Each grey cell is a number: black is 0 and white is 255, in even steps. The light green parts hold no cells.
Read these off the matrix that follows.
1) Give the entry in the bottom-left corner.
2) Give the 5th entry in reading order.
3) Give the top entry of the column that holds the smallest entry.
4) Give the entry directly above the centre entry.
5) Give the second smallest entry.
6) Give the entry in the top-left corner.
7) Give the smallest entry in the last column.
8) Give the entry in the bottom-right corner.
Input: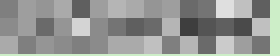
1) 170
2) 95
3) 106
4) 170
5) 74
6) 127
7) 95
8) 116

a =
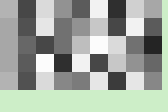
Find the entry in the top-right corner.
167
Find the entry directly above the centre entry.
146
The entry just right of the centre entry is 252
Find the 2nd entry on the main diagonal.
81
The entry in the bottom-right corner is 135
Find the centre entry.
190
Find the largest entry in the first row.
242
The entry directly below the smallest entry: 103
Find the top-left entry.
179
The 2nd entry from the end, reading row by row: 230
